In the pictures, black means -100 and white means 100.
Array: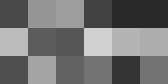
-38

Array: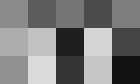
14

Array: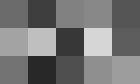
-10

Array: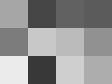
84

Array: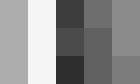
36

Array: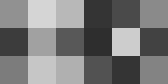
-3

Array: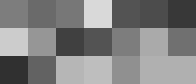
-62
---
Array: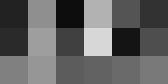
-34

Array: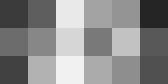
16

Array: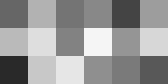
-47

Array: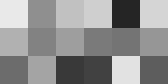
-71

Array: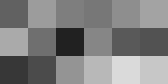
11

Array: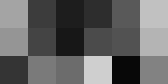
-30
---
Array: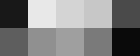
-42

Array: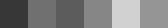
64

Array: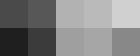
63

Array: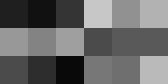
14

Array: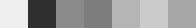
42

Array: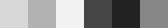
-73

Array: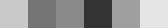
25

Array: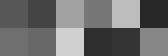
48

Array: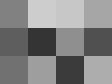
-26
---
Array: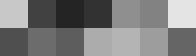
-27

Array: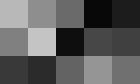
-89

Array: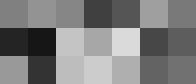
54

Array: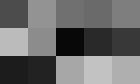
-94

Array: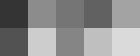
4

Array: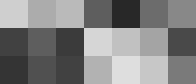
-54
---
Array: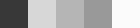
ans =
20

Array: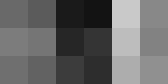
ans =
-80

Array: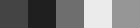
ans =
-47

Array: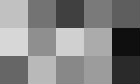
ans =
-67

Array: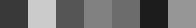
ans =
-55

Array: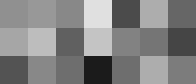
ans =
-46

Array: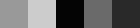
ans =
-68

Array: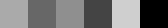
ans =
-47

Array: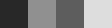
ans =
-27

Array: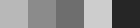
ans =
-14
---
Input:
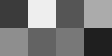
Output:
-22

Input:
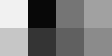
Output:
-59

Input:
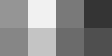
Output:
54

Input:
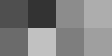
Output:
51

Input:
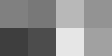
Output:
-40

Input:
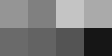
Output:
-22

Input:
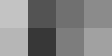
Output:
-57

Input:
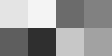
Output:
-63
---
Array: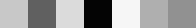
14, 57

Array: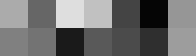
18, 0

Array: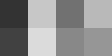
45, -49

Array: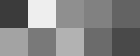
-22, 28

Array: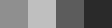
-67, 12

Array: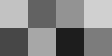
63, -44

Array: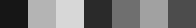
-40, -83

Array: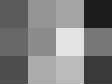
-77, -39

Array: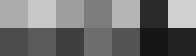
63, -40

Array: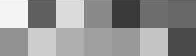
-20, 13
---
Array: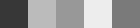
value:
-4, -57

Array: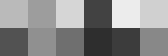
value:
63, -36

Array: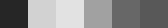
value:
-31, -70

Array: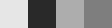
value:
-1, 80

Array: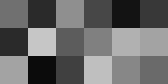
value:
-56, 28

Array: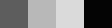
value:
-97, -27

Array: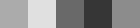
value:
10, 34

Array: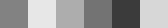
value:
69, 2
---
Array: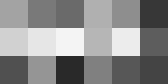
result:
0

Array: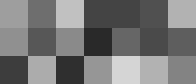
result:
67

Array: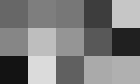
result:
-25

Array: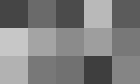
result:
-11

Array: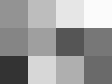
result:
69

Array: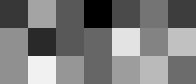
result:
23

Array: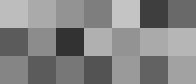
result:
21
